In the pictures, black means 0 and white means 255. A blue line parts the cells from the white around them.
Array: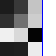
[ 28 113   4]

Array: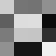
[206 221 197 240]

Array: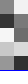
[135 121]

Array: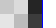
[200 188]

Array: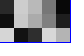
[ 41 201  46]

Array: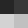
[ 38 192]

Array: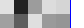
[225  94]

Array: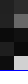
[ 33 104]

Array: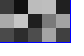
[ 59 198  77]
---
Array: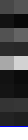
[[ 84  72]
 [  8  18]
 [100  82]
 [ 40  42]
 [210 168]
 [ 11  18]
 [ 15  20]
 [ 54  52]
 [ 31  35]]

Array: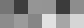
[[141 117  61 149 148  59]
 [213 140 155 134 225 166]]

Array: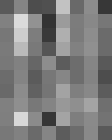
[[ 55  90 133  77  80 194 105 140]
 [119 129 219 146  51 155 124 136]
 [107 119 205 125  57 175 123 141]
 [107 122 186 121  85 163 129 144]
 [ 89 120 129 102 141  92 109 133]
 [ 77 108 132  91 119 134 109 131]
 [ 92 105 140  97 117 163 127 136]
 [111 128 143 120 132 152 143 164]
 [115 127 216 139  54 164 126 138]
 [ 89 120 129 106 133  92 108 137]]

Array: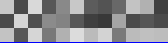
[[ 64 200  74 217  87 137 200  92  83 104 195 177]
 [ 74  74 213  79 139 131  87  63  56 165  74  86]
 [189 195  88 214 121 177 220 187 211 122 187 192]]

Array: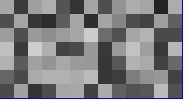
[[172 167  59 159 175  84  51 164  78 147 172 165  35]
 [ 96  79 165  54  44  93 166  46 164 133  77  66 158]
 [ 74 156  79 154 142 156 166 204 108  80 165 179  74]
 [183 192  60 206 175  67  74 152  57 153 194 158  56]
 [105 178  91 161 148 168 154 151  54  87 178 170  66]
 [ 66 101  74 170 178 177 171 187  55  61 126 146 151]
 [ 81  74 162  52  77 166 168  65 171  96  82  87 187]]

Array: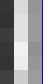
[[149  53 218]
 [153  49 224]
 [153  60 224]
 [144  54 241]
 [150  51 236]
 [156  63 205]]

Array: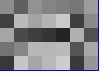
[[157 141  95 146 132 126 119]
 [138  64 186 163 180 201  62]
 [ 80 165  74  62  53  36 176]
 [168 115 134 183 182 186  85]
 [150  56 197 165 184 205  57]]

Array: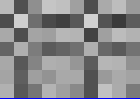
[[154 186  80 143 197 192 160  78 170 189]
 [ 92  77 207 110  74  64  88 209  83  58]
 [178 169  78 164 159 183 180  66 160 188]
 [114 100 175 124  91 100 112 175 104  90]
 [145 168  88 132 175 172 150  92 182 179]
 [163 164  95 159 147 169 169  81 154 170]
 [122 177  88 117 179 159 137  81 194 171]]

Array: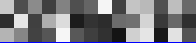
[[106 201  78 139  63 130  79 101 245  65 196 185  80 190]
 [ 47  46 230  64 174 220  28  51  44 108 112 212  57 104]
 [ 85 180 134  66  86 246  88  63  49  20 208 229  24 226]]
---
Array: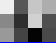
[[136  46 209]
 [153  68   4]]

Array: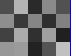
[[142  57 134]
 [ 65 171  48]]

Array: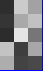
[[ 53 169 193]
 [ 44 229 118]]

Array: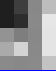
[[ 31  45 137]
 [147 126 136]]

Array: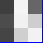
[[ 76 241 206]
 [ 69 207 242]]

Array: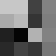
[[170 185  52]
 [ 32   4 178]]

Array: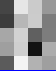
[[ 60 183 204]
 [167 210  96]]
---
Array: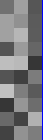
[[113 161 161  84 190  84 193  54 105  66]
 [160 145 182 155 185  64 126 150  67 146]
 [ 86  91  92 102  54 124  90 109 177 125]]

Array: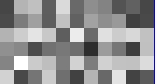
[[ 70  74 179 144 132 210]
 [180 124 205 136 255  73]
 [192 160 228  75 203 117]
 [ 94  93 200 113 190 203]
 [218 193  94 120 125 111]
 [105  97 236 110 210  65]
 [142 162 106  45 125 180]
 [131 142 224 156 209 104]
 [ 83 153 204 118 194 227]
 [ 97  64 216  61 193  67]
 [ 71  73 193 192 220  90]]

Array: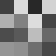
[[ 64 176  76 149]
 [218 129  89 143]
 [ 40 221 189 111]
 [211  69 104  72]]

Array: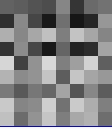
[[ 98  47 175  51 214 179 122 201 192]
 [ 93 137 135 140  65 139  89 133 108]
 [ 83  70 167  71 146 147 119 139 147]
 [ 77  25 192  25 216 196 103 207 197]
 [134 112 126 101 127  93 164 114 126]
 [ 53  22 195  35 159 197  84 202 168]
 [106  38 166  44 210 165 135 173 177]
 [114 151 133 164  95 152  92 127 110]]

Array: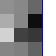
[[144 172 210 133]
 [136 135  65 127]
 [103  14  55  99]]

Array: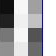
[[ 15  33 119 144]
 [247 240 247 234]
 [160 194  83 106]]

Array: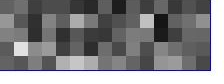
[[ 97 151 129  91  99]
 [111  87 123 225  86]
 [ 63  48  46 140 126]
 [ 76 131 117 155  84]
 [ 76  94  48  64 177]
 [ 54 172  87  99 198]
 [ 41 121  59  46 173]
 [ 94  65  55 109 116]
 [ 29  80  99  73 133]
 [ 92  97 124 128 100]
 [ 62 192 121  78  70]
 [103  21  27 134 149]
 [ 56  97  63 111 155]
 [ 81 112 103  95 110]
 [ 66 144 102  89  73]]
